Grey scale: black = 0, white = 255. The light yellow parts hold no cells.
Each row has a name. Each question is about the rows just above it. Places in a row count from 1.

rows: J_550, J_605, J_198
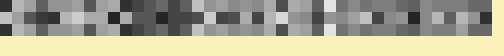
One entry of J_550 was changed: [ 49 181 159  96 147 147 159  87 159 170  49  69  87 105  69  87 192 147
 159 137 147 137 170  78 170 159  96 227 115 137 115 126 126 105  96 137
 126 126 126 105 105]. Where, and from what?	16, [96]
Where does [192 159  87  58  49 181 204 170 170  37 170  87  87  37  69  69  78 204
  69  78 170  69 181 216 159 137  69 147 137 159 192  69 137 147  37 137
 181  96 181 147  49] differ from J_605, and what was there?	25, [147]
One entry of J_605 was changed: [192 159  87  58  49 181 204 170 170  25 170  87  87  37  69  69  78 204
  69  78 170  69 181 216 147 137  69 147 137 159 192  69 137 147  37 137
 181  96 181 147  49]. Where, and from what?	10, [37]

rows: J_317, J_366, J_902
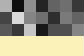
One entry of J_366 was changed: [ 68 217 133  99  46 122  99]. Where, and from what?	4, [111]
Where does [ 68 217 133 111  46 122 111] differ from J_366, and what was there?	7, [99]
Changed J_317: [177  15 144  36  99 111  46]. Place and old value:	7, [56]
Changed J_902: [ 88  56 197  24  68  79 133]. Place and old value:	5, [79]
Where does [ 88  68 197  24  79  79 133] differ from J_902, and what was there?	2, [56]
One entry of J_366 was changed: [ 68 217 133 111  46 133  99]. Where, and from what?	6, [122]
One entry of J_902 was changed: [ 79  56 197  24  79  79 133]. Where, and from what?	1, [88]

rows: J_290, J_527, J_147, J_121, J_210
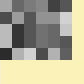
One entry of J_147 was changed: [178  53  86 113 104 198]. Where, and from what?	1, [187]
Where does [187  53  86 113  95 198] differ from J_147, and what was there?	5, [104]

